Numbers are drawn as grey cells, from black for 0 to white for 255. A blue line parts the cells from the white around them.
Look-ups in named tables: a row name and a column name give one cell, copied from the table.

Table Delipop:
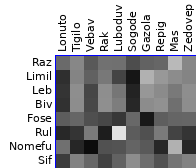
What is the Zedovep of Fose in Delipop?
102
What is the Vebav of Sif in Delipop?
103
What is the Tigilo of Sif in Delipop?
130
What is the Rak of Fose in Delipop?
71
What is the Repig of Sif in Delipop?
82
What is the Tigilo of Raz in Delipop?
135
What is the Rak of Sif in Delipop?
65
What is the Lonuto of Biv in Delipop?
49
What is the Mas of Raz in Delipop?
185
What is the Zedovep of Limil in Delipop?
132
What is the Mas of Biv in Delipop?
111
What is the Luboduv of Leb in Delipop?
118

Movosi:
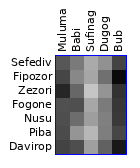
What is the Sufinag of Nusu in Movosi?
158
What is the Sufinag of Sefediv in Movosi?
170
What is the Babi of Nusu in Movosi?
109
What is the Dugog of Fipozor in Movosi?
112
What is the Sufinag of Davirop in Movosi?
159
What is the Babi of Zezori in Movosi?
103
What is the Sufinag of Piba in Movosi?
183
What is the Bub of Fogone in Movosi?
55
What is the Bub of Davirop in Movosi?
24
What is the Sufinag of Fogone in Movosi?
167
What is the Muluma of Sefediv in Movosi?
87
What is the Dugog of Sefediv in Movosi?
145
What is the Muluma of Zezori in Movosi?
38
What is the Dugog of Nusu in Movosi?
128
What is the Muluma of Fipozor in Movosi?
70
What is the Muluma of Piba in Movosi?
75
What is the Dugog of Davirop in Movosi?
97
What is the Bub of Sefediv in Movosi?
67

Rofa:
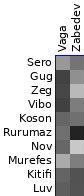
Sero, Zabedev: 116
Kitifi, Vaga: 100
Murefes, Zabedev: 126
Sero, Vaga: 152
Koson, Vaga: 102
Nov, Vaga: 103
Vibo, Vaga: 65
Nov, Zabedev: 200
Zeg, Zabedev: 185
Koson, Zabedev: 112
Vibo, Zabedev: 125
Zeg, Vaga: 71
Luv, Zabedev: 83

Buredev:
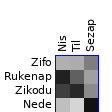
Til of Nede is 213
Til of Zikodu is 40
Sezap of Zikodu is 139
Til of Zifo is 172
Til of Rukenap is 96
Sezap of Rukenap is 160
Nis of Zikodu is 63
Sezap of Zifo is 126
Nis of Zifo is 176
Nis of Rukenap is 33
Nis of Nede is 191
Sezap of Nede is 17

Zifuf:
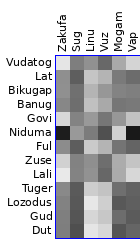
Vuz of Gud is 199
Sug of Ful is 93
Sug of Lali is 131
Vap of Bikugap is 127
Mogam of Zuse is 172
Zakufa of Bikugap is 144
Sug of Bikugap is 112
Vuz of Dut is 215
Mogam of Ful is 116
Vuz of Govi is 118
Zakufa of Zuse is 209
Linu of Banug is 192
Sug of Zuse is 130
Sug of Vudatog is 126
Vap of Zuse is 196
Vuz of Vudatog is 104
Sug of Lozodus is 88
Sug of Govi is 131
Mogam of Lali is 171
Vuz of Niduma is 80

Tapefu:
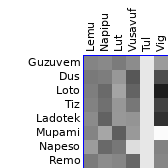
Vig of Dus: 77
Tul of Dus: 231
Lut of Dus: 152
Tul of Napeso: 231
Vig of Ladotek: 49
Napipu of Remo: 140
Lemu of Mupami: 132
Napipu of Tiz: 112
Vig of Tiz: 66
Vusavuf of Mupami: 153
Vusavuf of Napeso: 221
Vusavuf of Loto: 99
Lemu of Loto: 126
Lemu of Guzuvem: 132
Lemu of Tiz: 130

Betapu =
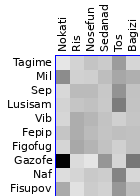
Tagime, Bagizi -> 214
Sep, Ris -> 187
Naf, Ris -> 213
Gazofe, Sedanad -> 150
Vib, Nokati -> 214
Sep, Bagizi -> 194
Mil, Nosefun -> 207
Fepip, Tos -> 191
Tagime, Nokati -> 230
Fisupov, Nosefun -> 204
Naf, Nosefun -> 201
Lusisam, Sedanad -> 201
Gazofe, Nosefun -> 229
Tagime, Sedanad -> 203
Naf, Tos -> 132

